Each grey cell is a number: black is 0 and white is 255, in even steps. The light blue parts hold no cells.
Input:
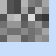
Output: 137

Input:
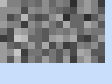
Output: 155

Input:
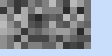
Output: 143

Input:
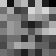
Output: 73

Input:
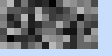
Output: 89

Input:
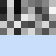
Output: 204

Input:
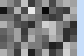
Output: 99
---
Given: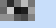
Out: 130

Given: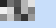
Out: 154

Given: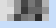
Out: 191

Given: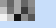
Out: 86

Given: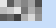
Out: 148

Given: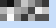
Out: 83

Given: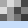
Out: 57

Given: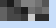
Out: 44

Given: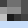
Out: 65
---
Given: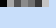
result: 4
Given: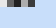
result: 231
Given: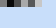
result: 127
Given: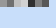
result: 152
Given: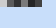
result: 204
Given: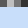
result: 89
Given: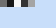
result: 111
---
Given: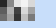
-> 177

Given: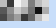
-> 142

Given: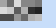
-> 202

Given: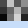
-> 102

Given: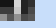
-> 61

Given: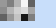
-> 180

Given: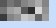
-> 159

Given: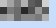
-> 122

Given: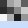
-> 70
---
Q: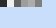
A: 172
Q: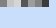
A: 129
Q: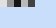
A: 185
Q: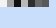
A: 104
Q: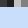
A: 195
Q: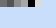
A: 2
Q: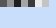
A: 236
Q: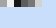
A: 119
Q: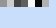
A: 8
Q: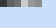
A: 152
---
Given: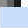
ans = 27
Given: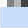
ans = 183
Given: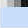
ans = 131
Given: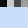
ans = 73
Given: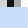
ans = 171
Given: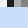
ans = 174
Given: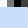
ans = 5
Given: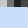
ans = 33
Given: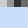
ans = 51
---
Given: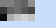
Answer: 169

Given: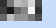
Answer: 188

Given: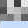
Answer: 122

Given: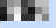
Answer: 117

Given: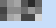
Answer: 165

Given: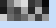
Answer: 108
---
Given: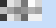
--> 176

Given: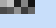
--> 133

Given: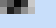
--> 59

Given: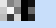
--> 1

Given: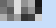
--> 147

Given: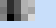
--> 177

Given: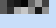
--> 158
